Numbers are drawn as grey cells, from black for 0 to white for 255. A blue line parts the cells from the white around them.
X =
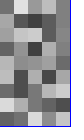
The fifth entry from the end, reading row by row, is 99
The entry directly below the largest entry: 86
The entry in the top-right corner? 128
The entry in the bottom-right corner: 197
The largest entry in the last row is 218
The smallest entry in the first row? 113
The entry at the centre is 147
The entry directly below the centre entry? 175
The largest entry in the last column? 204

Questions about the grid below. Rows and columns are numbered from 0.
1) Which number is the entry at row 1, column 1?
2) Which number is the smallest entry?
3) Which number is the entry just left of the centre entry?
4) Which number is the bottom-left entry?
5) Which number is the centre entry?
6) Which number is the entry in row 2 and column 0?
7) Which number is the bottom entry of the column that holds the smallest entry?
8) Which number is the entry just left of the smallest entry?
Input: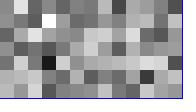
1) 121
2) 25
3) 170
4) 186
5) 207
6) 101
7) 87
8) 121
